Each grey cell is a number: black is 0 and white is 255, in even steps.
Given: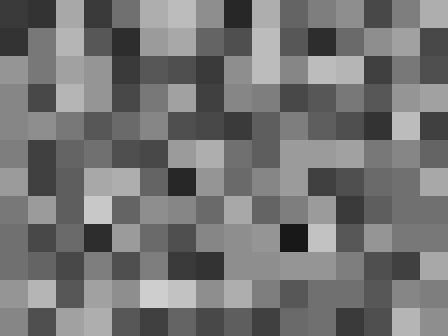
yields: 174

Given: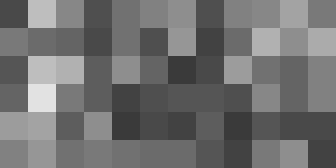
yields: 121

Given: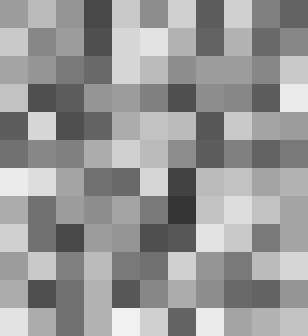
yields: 99

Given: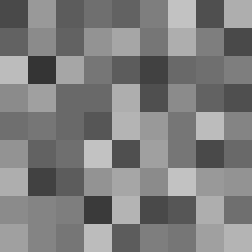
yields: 174

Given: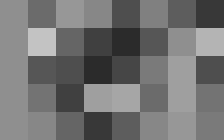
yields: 56
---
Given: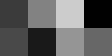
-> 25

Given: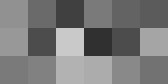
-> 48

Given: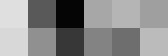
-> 131

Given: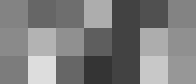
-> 66

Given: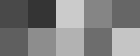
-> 178

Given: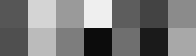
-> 111
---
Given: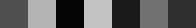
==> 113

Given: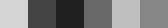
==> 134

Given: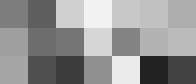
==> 214

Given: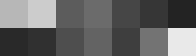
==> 183

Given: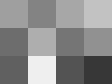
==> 174

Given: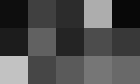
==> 118

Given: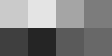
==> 165

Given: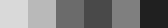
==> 127

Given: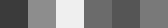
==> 121
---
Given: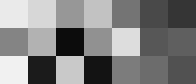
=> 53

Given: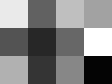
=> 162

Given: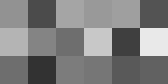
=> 83

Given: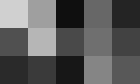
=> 36

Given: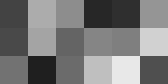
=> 149

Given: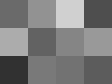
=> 78

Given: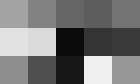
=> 115

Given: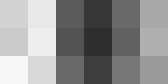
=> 169
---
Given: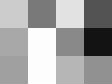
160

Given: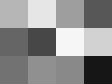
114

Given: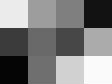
5

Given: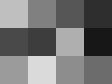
155

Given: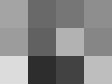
220

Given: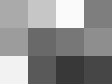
242

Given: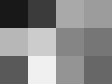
89
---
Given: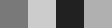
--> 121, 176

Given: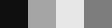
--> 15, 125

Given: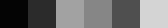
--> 4, 212

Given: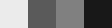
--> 235, 24

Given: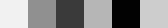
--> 241, 205

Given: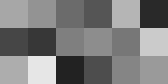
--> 167, 154
